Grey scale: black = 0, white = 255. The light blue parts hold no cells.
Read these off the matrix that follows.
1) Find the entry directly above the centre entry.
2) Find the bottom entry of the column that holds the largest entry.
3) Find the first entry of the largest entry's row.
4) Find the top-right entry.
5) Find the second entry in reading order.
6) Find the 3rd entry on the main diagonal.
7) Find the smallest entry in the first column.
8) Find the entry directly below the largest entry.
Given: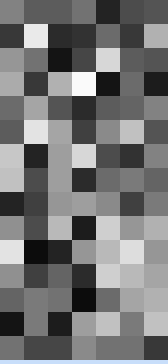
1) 215
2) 138
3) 171
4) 84
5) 92
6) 20
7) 20
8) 43

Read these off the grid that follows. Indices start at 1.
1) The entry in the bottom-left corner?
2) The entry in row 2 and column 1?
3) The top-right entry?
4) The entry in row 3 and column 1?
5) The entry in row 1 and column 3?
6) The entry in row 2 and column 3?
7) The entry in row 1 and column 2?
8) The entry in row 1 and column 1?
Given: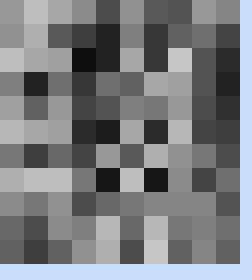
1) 96
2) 145
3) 133
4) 190
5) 167
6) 89
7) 190
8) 152

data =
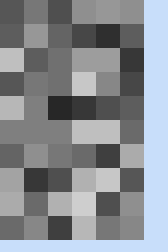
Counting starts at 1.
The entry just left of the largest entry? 177
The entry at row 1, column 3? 79
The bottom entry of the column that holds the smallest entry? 63
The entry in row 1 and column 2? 119
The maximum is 206
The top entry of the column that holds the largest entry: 143
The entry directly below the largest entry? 183
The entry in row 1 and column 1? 86
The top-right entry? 143
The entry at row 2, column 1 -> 93
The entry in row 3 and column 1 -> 191
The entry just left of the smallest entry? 127
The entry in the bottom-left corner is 106
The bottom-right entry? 135
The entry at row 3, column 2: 93

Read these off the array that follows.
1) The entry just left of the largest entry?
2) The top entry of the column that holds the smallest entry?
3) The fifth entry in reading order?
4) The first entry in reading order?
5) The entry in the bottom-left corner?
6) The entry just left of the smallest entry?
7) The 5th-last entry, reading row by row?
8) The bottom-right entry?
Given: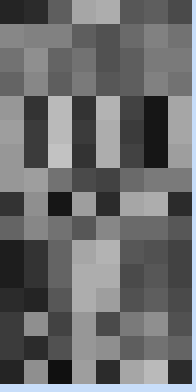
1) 59
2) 94
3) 173
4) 36
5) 36
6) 143
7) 158
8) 43
